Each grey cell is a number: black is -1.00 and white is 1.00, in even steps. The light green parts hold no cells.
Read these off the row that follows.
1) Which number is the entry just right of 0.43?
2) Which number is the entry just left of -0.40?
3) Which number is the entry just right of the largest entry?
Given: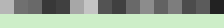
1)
-0.12
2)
-0.02
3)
-0.35

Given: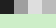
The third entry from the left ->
0.74
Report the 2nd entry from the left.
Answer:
0.25
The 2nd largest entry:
0.47

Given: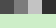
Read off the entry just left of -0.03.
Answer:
-0.41
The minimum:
-0.63

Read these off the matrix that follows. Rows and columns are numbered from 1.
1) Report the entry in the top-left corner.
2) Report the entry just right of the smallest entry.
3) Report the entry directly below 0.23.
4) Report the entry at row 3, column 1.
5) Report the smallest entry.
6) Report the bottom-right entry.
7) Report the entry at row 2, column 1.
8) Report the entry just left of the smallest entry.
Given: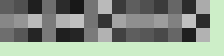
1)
-0.26
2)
-0.09
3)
-0.43
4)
-0.14
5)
-0.81
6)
0.40
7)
0.06
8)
-0.66

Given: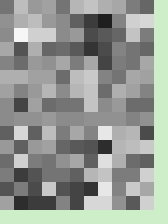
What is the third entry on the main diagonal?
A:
0.63
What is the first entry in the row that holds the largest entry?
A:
0.09
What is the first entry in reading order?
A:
-0.09
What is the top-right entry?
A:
-0.20
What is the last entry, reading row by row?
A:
0.63
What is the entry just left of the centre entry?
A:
-0.09
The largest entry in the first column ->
0.37
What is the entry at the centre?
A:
-0.09
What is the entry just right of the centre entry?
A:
0.53
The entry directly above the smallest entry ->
0.37
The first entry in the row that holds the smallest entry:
0.14
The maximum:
0.93
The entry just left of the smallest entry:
-0.53
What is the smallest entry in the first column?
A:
-0.35
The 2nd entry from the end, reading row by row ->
-0.30
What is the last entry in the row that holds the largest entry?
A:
-0.03
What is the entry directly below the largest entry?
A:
-0.35
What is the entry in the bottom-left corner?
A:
0.26
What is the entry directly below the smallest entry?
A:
-0.30
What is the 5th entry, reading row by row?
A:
-0.09
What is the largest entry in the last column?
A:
0.69
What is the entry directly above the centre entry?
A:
0.43

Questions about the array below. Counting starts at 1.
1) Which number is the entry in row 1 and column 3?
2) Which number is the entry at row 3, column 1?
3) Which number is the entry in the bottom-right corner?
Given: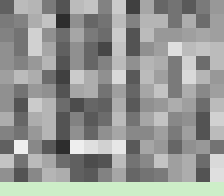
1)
0.42
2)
0.02
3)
0.75

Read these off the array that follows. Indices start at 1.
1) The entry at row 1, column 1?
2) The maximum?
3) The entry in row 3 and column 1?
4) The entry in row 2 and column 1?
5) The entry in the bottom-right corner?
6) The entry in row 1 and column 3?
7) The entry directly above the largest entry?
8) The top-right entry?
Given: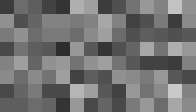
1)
-0.53
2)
0.58
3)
-0.04
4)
0.14
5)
0.08
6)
-0.26
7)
-0.31
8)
0.14

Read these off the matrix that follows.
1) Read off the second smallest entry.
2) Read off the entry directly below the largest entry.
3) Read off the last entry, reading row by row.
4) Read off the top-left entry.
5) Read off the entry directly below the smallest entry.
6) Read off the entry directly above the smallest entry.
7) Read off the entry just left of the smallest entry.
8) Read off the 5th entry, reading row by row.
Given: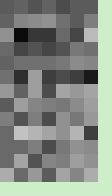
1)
-0.80
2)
-0.18
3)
0.35
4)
-0.29
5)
-0.46
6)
0.04
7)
0.14
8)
-0.40
